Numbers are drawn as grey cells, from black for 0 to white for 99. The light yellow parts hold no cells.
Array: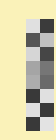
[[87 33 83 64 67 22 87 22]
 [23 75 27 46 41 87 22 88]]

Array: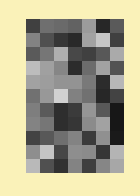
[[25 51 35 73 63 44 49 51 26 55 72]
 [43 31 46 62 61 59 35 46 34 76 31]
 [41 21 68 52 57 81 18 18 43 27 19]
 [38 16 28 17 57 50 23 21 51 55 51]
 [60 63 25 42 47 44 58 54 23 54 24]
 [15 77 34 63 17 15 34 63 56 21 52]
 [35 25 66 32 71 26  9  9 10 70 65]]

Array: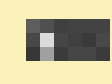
[[36 28 21]
 [31 85 62]
 [25 27 23]
 [26 25 27]
 [26 22 27]
 [26 28 23]]

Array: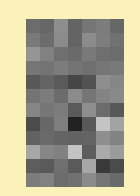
[[42 47 58 46 34 45 52 29 38 65 36 48]
 [40 42 50 45 39 48 46 40 41 52 35 50]
 [55 54 43 48 35 42 48 49 39 50 43 42]
 [39 39 41 45 27 54 35 13 38 76 35 44]
 [46 54 47 43 32 46 55 34 39 36 65 54]
 [48 49 43 46 55 51 42 76 55 66 22 46]
 [40 44 42 47 52 53 34 63 51 60 29 41]]

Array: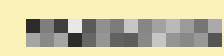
[[17 64]
 [49 53]
 [25 64]
 [90 17]
 [35 40]
 [56 58]
 [48 38]
 [77 36]
 [52 53]
 [63 77]
 [72 58]
 [60 53]
 [46 59]
 [66 33]]

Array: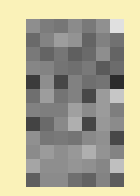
[[55 41 47 52 23 43 50 26 56 54 64 37]
 [48 51 39 51 55 61 49 41 46 60 55 54]
 [46 61 46 45 27 45 49 53 47 55 55 54]
 [54 57 37 43 50 50 62 68 45 59 58 43]
 [47 39 41 47 43 28 54 27 53 68 56 38]
 [56 50 55 35 45 60 60 59 56 57 52 51]
 [87 44 39 42 17 77 49 54 28 51 74 36]]

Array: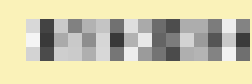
[[84 95 82]
 [26 22 29]
 [78 66 80]
 [50 78 79]
 [69 55 68]
 [76 83 84]
 [44 22 46]
 [86 69 92]
 [66 90 60]
 [42 39 45]
 [30 48 29]
 [67 82 68]
 [67 60 70]
 [48 33 51]
 [92 78 94]
 [51 23 43]]
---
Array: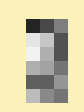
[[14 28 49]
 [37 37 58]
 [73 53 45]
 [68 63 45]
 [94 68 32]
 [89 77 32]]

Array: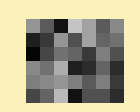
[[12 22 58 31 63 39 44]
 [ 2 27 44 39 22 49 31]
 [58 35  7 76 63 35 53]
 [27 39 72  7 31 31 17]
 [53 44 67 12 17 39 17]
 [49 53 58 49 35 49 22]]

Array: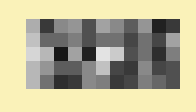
[[67 22 53 58 31 63 53 36 58 13 22]
 [75 40 40 49 31 44 44 27 44 27 63]
 [71 44 18 22 53 49 22 27 49 40 31]
 [71 58 36 36 53 75 27 22 53 27 31]
 [83 71  9 63 13 88 79 31 44 18 49]]

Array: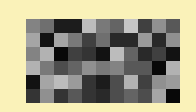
[[64  7 64 47 25 43 16 16 60 16 56]
 [51 43 11 11 73 47 39 77 25 56 34]
 [69 47 30 39 56 47 51 34 34  3 69]
 [20 56 20 34 20 16 30 39 30 64  3]
 [ 7 64 73 60 20 11 30 69 25 56 60]
 [51 69  3 25 20  7 73 39 16 25  7]]

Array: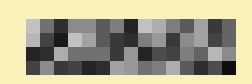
[[14 18 67 44 44 44 22 59 14 30 26 49 39 71 54]
 [71 26 10 75 63 35 22 18 49 59 22 54 63 26 39]
 [75 44 18 54 54 35 49 14 75 67 49 35 63 22 39]
 [26 54 22 26 14 18 63 59 44 49 67 35 18 30  6]]

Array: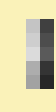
[[63 15]
 [67 20]
 [76 25]
 [80 30]
 [85 35]]
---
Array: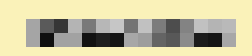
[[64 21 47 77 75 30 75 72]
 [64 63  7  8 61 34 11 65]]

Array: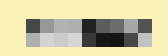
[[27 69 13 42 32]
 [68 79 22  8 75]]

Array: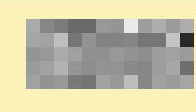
[[66 48 41 58 61 60]
 [64 74 57 51 46 76]
 [58 66 56 59 55 63]
 [60 69 55 57 52 65]
 [62 59 45 59 52 60]]

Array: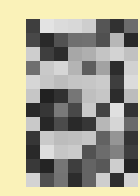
[[24 85 80 19]
 [28 32 44 71]
 [80 17 68 82]
 [43 83 36 17]
 [83 73 77 24]
 [77 19 74 17]
 [16 47 78 87]
 [78 29 21 83]
 [21 73 77 58]
 [16 77 32 50]
 [22 46 39 80]
 [82 45 39 18]]

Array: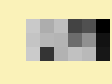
[[78 74 31]
 [76 70 56]
 [79 69 72]]

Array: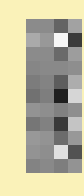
[[54 39]
 [66 96]
 [54 41]
 [52 53]
 [48 36]
 [44 12]
 [57 50]
 [46 22]
 [59 42]
 [57 87]
 [51 49]]
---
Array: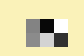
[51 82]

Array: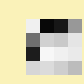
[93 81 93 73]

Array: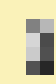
[50 29]

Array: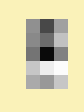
[56 42 50]

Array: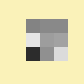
[51 61 85]

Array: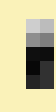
[80 49]
